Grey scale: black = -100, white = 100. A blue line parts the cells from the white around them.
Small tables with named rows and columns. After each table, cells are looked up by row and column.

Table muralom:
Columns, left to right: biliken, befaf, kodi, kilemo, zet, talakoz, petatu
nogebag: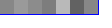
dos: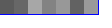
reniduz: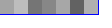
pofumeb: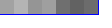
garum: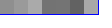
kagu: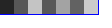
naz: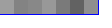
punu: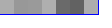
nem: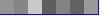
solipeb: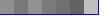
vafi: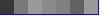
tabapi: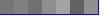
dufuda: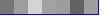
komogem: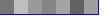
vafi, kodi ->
21
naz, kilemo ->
19
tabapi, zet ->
28
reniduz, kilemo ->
6
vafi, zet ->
1
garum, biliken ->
12

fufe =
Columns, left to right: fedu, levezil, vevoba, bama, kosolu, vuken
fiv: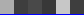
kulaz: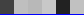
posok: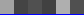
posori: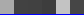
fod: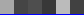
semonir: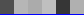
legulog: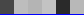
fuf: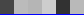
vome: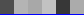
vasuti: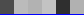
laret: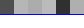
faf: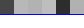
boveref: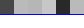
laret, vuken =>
37
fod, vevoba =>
-39
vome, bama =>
52
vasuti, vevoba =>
40
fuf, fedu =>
-45
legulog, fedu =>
-44

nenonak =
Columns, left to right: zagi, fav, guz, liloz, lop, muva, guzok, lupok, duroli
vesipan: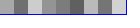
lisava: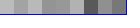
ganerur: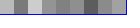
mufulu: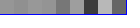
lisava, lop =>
19
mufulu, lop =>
-7
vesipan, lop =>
-3
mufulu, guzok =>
-53
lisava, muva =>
40
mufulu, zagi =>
18
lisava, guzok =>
-30
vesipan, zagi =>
32
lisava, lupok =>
13
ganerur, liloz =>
16
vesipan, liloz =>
16
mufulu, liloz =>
16
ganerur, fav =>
-4
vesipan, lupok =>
-8
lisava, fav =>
28
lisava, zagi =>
47
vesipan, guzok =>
46
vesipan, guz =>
61

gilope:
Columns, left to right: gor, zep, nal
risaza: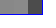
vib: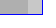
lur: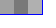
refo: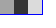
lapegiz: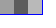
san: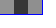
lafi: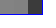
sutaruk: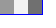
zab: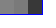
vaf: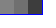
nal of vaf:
-52
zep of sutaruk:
90
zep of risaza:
8
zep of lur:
-5
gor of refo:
29
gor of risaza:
7
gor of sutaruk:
20
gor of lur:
26
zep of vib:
37
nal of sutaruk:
-12
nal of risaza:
-40
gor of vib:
37
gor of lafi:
3
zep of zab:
-4
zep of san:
-57
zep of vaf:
-12
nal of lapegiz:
45

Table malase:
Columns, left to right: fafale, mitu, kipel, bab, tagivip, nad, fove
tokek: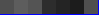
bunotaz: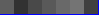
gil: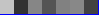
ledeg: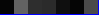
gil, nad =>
7
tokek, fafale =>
-38
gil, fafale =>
54
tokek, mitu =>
-27
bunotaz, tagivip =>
-18
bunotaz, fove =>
-50
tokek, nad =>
-78
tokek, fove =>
-38
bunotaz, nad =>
-9

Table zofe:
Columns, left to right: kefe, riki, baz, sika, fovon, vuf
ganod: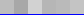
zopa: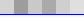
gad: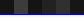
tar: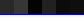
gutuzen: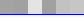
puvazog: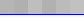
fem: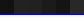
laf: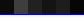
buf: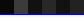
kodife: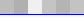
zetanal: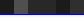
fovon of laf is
-77
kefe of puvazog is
42
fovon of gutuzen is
52
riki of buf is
-54
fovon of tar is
-91
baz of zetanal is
-69
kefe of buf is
-94
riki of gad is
-53
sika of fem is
-79
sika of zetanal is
-69
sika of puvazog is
39

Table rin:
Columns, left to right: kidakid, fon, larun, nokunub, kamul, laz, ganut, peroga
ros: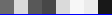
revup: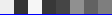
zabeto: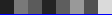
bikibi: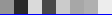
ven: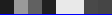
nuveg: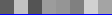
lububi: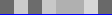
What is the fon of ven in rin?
21
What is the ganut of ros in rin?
85
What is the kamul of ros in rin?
71
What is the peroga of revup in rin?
-1
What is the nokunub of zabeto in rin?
-72
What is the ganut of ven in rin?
-43
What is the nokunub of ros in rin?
-44
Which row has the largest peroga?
bikibi

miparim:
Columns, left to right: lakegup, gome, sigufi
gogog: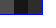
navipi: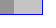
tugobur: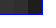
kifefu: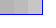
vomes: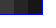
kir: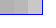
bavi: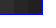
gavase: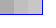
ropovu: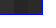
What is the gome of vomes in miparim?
-71
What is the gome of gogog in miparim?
-83
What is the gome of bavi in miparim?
-70
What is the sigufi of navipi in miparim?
54
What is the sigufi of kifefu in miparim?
55
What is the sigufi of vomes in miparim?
-83
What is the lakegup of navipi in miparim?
16
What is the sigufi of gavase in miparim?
56
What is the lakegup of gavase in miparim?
35
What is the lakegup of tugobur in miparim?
-60
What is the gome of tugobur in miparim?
-63
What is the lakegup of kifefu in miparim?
41
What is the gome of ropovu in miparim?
-70

